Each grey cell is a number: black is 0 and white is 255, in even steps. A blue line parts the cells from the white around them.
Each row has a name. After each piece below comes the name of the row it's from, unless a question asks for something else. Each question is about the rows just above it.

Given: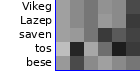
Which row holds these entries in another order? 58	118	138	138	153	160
Lazep
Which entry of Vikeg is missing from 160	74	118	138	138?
146
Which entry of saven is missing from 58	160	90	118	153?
66
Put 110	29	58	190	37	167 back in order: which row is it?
tos
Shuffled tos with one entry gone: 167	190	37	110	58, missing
29

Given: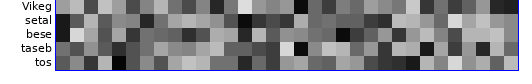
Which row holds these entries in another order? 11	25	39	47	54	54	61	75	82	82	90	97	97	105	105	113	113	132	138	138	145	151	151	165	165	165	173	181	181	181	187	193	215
bese
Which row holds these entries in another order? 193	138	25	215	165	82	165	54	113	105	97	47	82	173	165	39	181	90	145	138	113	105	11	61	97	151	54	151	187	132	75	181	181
bese
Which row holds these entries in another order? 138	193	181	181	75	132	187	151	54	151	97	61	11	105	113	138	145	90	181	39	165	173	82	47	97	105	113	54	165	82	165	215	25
bese
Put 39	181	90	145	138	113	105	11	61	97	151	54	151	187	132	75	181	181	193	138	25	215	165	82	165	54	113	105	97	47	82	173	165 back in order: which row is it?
bese

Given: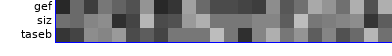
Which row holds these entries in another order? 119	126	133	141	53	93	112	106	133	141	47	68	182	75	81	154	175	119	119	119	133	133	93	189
siz
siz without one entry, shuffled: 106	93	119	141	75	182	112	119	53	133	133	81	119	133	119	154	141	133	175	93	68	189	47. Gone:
126

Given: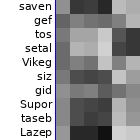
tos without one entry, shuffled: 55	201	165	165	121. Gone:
85
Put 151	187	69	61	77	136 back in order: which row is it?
taseb
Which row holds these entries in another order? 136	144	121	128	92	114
gid
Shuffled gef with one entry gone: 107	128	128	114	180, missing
100

